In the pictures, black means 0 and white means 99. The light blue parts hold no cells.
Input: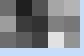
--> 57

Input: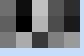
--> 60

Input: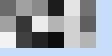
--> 70

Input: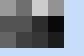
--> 11

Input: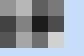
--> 81

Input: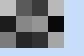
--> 65
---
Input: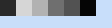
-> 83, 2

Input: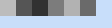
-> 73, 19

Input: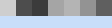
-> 80, 23

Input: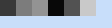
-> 78, 3

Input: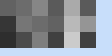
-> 79, 18

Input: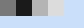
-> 85, 10

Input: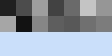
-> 76, 7
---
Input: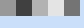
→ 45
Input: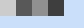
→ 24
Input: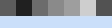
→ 32
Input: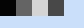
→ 28
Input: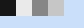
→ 77
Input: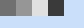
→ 23
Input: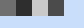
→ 29
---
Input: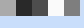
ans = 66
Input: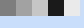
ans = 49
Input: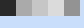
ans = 16
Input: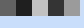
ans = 38
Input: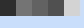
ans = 18
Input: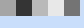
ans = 64
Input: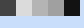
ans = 26
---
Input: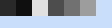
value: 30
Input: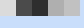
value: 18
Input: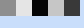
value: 2
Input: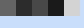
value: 28
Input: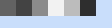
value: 94
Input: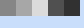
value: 85
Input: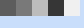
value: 73
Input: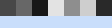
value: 55
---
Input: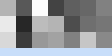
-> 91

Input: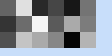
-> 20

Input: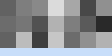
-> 42

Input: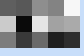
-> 79

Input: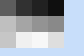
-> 74

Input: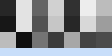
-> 9

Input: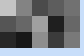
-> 33

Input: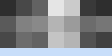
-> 35

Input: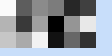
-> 70

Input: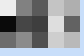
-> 4
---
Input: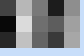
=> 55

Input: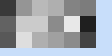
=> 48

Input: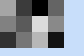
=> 39

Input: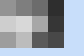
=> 18

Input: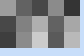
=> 20

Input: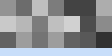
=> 67

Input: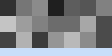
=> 50
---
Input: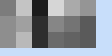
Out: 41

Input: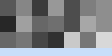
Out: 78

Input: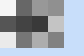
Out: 46

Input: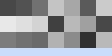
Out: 54

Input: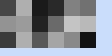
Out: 64

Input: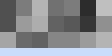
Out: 52

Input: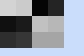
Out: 21
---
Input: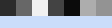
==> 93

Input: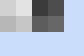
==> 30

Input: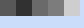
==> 34

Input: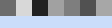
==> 13

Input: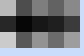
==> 79

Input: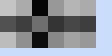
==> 56

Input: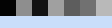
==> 7
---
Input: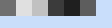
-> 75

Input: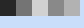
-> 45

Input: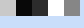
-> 3

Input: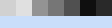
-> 46

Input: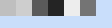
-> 35

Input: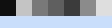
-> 37

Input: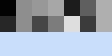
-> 48

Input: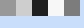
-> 80
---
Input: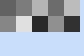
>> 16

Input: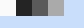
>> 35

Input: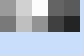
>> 57

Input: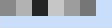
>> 14

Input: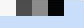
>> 54

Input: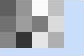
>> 89

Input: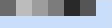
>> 61

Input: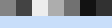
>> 92

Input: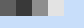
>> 55

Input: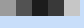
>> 11
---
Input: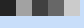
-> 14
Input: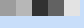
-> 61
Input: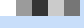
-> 99
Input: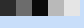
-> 17
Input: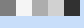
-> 49
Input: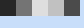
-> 15
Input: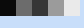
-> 4
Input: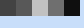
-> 26
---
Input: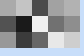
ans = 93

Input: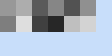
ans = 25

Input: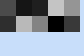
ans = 51

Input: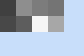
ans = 95

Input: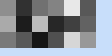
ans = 73

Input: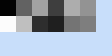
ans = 18

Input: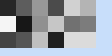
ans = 56
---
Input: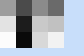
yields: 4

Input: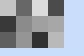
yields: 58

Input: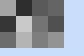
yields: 70

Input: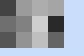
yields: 57

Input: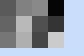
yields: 68

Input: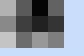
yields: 42
